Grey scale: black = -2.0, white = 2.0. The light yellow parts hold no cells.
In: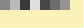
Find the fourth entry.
1.5
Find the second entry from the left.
0.9
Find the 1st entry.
0.1

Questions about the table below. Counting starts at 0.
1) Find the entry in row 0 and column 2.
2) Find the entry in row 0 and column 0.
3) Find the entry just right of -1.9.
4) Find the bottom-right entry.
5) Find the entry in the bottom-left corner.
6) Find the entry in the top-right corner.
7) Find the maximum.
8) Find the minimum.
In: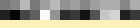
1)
0.9
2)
-0.1
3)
-0.9
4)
-1.1
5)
-1.5
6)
0.7
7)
1.9
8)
-1.9

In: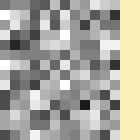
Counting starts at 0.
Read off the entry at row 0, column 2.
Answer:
0.2
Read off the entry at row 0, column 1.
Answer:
0.2
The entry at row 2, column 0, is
0.4
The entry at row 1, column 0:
2.0
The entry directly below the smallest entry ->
1.2
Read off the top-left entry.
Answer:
-0.2
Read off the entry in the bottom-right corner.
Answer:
1.4
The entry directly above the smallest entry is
0.8
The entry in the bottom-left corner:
-0.8
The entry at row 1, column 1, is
1.4
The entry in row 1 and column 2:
1.0
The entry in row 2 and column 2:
0.4
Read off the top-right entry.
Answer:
1.0
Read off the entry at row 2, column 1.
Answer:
1.6
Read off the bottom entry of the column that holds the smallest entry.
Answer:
0.8
